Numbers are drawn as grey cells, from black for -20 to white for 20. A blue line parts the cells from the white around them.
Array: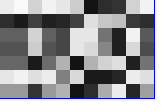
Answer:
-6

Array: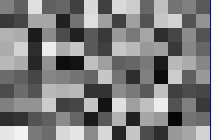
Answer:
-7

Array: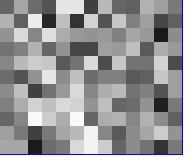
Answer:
2

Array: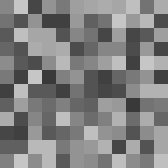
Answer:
5

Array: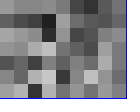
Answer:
2

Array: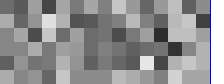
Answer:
5
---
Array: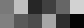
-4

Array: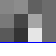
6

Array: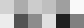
5

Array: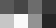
-3

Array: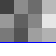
1

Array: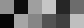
-14
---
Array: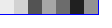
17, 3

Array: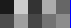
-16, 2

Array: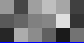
4, -2

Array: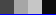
-9, -18

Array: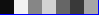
-18, 6

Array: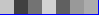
11, 7
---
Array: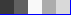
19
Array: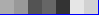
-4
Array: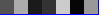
-12
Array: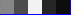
18
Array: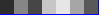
11
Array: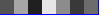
16
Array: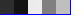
17
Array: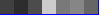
12
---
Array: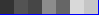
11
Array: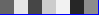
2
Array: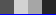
-14
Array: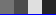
-14
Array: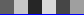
5
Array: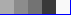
19
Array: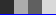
14
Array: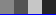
-14
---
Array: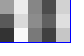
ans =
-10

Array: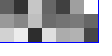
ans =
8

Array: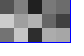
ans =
7

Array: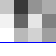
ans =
13

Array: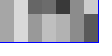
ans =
2

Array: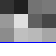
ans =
9

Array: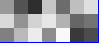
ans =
-11
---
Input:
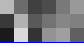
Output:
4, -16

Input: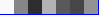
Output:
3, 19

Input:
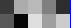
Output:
-13, -6

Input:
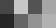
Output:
6, -14

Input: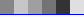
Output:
15, 1

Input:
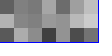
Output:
10, -6
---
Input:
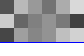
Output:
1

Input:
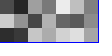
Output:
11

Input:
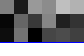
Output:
-20

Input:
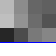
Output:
-1

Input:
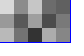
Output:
-12

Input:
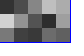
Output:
-11

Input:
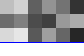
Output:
-6

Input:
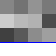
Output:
2
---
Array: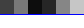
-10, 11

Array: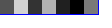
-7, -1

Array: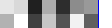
16, -5

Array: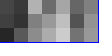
-9, 4

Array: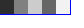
-13, 18

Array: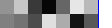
3, -6

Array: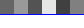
-4, 0

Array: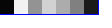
-19, -16
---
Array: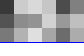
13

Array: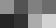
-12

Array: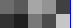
-1

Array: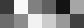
12

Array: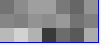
4

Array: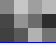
3

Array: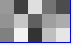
-5

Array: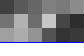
11

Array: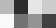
-2
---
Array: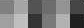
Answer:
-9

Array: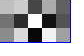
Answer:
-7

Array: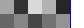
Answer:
-14

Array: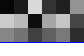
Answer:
-9

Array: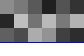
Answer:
8

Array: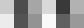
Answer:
8

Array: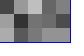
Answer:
-8

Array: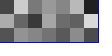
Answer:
14

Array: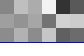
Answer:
12

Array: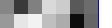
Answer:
-3
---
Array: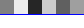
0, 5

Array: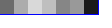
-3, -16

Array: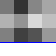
-1, 4

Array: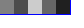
0, -15

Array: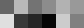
-4, 0

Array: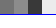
-2, 17

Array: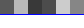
-6, 1

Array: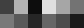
-10, -16

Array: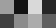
5, -5

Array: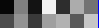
-19, 11
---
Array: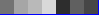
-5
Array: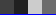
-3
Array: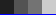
-2
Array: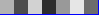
-3
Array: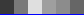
-1
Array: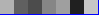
-5
